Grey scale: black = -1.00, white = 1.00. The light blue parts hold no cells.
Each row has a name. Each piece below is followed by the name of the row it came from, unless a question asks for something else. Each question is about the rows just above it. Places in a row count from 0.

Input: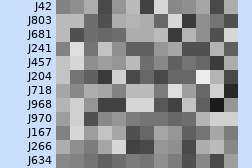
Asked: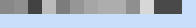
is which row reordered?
J266
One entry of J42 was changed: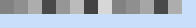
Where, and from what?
8, [0.07]
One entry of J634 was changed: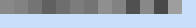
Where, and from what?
8, [-0.03]
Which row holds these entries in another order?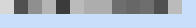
J681
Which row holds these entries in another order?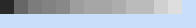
J718
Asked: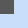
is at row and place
J968, 7

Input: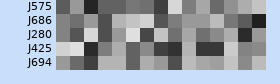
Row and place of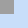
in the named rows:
J694, 11
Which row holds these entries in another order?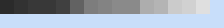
J425
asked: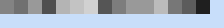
J686
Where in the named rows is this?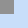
J575, 12

